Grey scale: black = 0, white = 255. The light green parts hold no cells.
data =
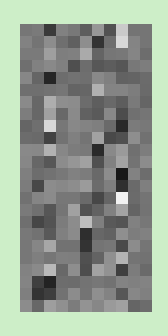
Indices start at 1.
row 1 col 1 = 118
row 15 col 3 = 139
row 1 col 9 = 202
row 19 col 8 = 119
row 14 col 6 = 155
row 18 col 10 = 125
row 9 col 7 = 127
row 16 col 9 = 163
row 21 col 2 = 138
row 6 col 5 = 100
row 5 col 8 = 128
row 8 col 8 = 136
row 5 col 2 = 101
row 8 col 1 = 125
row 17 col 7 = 127
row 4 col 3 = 137
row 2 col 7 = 51
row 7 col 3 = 174
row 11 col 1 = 137
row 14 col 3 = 140
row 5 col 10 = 100
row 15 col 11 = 116
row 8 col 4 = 104
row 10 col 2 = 106
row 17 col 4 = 124
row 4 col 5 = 79
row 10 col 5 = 128
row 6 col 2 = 111
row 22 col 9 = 131
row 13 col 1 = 127
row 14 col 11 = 127
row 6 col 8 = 132
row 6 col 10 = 125
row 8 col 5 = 138
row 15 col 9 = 242
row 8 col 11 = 117
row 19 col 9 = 74
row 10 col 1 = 108
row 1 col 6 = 93

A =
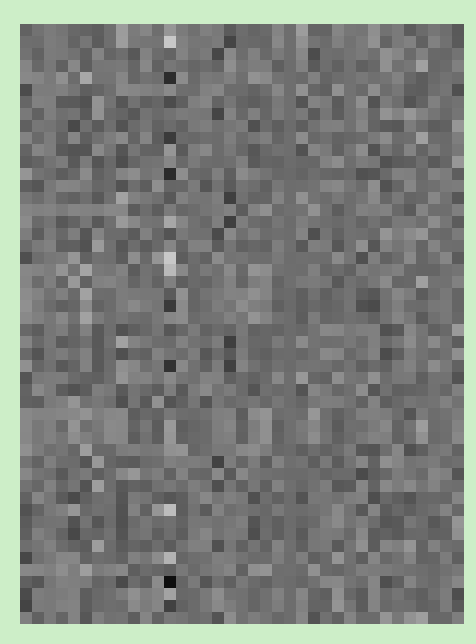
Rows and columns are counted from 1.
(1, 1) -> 98
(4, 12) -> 97
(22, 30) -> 119
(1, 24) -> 157
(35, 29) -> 120
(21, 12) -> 106
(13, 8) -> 107
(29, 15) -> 113
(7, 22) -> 121
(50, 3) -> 121
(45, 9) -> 98
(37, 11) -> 107
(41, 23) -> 109
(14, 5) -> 132
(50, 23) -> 109
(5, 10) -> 102
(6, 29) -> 106
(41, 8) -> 110
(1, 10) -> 123
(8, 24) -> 122
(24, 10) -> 137
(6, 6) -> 95
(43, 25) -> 118
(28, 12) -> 130
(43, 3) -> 118
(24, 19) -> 141
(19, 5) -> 96
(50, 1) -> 127
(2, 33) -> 129
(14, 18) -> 91
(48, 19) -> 113
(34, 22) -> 96
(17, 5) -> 99
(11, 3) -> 125
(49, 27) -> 148
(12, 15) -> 122
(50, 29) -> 107
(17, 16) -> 104
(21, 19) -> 105
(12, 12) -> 116

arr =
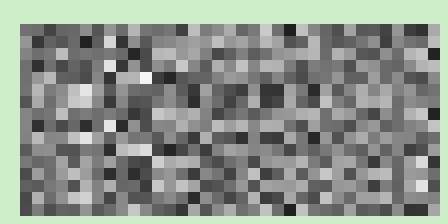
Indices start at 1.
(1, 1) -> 113
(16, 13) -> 86
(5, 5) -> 93
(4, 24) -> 80
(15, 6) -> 209
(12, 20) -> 74
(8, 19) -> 118
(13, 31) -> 187
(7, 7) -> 136
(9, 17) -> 187
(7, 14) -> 107
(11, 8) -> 46
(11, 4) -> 85
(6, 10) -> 108
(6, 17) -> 99
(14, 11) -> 59
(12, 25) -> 123
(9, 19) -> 181
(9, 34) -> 140
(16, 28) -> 159
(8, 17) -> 69
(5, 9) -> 177
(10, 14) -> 103
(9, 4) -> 74
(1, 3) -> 68
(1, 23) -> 31
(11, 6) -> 121
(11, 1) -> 90
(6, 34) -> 103
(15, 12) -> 120
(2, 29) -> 116
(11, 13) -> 37
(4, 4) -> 72
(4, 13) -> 121
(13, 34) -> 150
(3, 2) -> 110
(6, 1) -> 114
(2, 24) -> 97
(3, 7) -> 112

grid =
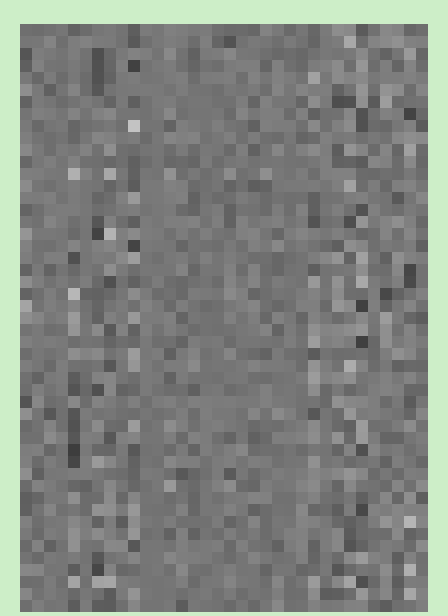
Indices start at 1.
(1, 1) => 111
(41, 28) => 124
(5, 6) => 108
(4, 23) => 111
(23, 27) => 140
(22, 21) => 112
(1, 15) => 121
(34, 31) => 113
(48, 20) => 117
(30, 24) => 123
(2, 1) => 118
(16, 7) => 110
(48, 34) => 130
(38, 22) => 124
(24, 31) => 99
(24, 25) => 127
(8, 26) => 112
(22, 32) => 127
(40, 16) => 119
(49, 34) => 126
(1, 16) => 123
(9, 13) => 99
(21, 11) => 119
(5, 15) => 109
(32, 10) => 127
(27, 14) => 100
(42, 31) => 148
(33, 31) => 120
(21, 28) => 120
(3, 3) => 121
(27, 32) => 122
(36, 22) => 110
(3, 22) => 105
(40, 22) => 113
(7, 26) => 122
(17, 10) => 95
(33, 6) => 123
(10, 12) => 119
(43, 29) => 107
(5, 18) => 126
